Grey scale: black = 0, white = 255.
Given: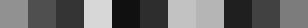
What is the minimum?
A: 16
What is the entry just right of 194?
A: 181
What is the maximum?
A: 215

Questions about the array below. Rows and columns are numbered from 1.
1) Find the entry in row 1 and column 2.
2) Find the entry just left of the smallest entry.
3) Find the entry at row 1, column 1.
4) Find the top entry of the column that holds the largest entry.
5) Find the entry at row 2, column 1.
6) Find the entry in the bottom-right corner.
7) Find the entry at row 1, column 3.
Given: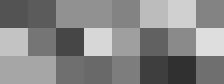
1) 91
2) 62
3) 83
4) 131
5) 195
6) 111
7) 145

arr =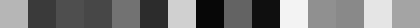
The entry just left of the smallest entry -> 208
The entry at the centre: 7
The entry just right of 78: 71

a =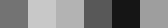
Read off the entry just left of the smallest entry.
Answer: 88
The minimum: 21
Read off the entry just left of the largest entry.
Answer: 115

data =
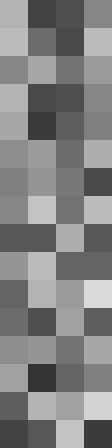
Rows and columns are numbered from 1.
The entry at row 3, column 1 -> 134
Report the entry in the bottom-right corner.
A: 59
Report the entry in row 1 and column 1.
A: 179
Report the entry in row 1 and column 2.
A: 67
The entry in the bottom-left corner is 67
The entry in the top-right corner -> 134
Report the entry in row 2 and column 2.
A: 108
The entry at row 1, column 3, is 79
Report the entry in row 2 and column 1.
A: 187
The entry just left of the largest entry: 155
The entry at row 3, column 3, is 114
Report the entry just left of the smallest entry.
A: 161

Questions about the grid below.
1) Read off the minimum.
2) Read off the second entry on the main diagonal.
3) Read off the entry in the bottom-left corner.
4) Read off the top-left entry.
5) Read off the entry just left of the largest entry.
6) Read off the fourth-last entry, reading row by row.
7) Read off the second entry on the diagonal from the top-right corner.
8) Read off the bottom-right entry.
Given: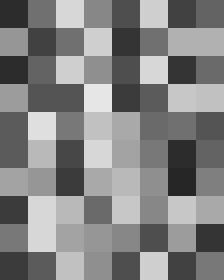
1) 38
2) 65
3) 59
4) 44
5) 84
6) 78
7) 177
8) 120

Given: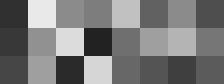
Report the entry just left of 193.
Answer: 125
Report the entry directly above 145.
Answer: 233
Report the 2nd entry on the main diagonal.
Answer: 145
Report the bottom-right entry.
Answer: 91
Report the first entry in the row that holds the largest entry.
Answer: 48
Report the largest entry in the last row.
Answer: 214
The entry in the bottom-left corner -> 70

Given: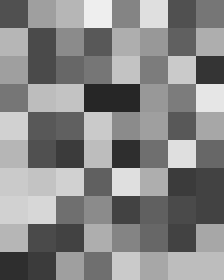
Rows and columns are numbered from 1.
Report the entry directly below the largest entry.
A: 88
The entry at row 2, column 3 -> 139
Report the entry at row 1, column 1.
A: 80
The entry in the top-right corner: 118
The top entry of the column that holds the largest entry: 238
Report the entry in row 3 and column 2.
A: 74
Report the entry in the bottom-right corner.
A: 189
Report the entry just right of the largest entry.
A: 132
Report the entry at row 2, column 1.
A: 182
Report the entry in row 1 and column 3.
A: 182
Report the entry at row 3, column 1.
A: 159
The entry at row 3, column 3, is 103
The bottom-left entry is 46
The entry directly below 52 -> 230

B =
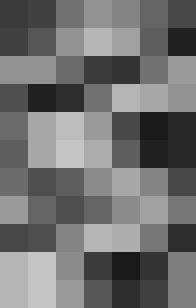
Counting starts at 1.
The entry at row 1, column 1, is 59
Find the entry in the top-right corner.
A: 72
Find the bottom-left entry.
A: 181
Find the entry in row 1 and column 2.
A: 65
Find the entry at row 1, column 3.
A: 113
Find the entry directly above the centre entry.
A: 154
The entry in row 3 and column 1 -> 146
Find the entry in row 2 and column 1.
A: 65
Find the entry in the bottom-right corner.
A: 126
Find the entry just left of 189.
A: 167
